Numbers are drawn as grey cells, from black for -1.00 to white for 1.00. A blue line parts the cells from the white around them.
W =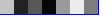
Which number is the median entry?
-0.02
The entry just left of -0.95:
-0.31
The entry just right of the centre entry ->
0.21

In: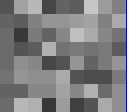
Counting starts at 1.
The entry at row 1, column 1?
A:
-0.34
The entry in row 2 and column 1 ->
-0.22
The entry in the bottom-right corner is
0.12
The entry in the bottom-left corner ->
-0.16
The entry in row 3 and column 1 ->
-0.16
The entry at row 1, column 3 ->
0.44
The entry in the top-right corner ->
0.01
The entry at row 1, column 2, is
0.27
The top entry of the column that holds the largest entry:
0.55
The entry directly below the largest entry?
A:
0.27
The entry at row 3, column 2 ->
-0.56

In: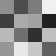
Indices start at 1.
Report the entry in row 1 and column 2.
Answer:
-0.39
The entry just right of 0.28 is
-0.74
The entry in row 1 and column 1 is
0.12
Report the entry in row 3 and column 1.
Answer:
0.45
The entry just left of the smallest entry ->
0.28

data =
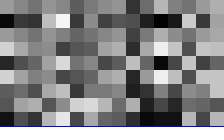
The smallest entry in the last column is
-0.33
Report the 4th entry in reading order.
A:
0.16
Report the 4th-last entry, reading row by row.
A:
-0.87
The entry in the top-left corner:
0.21
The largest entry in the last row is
0.81
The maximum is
0.92
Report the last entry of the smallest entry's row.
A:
0.27
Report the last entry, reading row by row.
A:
0.43
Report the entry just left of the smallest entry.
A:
-0.76
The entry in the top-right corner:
0.37
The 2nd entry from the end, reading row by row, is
-0.44
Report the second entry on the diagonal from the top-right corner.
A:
-0.55
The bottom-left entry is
-0.87
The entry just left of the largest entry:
0.49
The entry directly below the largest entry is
0.00
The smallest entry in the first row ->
-0.60
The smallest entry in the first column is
-0.93
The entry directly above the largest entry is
0.05
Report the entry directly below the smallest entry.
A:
0.37
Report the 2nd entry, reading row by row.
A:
0.05
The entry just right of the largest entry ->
-0.55
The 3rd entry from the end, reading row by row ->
0.43
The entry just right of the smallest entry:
-0.81
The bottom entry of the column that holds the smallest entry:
-0.87
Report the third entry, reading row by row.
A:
-0.10

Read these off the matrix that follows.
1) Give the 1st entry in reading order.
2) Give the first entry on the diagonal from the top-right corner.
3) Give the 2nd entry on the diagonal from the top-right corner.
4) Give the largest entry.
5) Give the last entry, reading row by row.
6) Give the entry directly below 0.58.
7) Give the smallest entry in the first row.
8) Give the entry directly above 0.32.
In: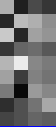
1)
0.37
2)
-0.58
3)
0.37
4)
0.84
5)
-0.26
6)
-0.58
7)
-0.76
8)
0.06

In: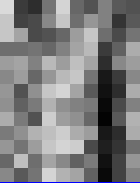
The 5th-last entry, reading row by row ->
0.29
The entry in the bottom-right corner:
0.01
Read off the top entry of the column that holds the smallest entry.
0.01
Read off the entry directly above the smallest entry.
-0.93
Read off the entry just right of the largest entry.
-0.54
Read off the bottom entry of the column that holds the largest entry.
0.07
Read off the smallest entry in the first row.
-0.65
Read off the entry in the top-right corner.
-0.36
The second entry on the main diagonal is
-0.48
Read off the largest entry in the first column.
0.71
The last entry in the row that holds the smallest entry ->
0.40
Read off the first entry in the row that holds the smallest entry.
0.35
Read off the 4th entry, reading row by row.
-0.09
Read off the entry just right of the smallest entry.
-0.30
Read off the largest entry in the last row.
0.66
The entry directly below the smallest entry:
-0.81
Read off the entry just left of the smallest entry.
-0.19

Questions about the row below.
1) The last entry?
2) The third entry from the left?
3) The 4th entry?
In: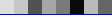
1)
-0.20
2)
-0.36
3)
0.30

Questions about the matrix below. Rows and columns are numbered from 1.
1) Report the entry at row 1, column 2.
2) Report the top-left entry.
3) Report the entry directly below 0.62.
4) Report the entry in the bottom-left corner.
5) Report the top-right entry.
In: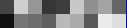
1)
0.62
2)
-0.47
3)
-0.08
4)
-0.87
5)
-0.20

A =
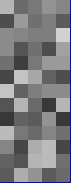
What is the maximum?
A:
0.64
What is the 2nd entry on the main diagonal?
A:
0.21
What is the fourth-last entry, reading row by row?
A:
0.36
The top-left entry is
0.42
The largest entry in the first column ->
0.53
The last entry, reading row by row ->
-0.17
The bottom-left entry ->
-0.29
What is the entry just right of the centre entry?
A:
0.09
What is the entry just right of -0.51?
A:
-0.06
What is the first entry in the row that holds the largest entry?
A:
0.09
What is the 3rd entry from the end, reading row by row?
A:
0.15
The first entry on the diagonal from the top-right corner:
0.04
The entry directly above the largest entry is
-0.29
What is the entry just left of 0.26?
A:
-0.39
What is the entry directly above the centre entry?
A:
0.31

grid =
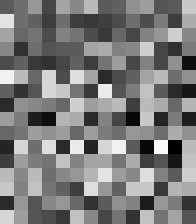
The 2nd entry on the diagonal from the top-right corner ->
-0.51
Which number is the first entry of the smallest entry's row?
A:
-0.72
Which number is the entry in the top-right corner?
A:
0.57
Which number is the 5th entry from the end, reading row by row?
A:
-0.61
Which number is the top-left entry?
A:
-0.29
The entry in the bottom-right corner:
-0.34
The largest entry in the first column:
0.89
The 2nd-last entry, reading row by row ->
0.29
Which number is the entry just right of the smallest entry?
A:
0.46
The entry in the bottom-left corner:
0.68
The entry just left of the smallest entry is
0.95
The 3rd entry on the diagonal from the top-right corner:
0.18
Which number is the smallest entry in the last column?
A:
-0.89
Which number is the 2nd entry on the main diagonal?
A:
-0.14
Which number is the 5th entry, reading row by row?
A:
0.29
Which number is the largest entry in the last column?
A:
0.62
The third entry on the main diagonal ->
-0.09
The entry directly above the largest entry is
-0.14
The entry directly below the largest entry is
-0.34
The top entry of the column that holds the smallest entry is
-0.29
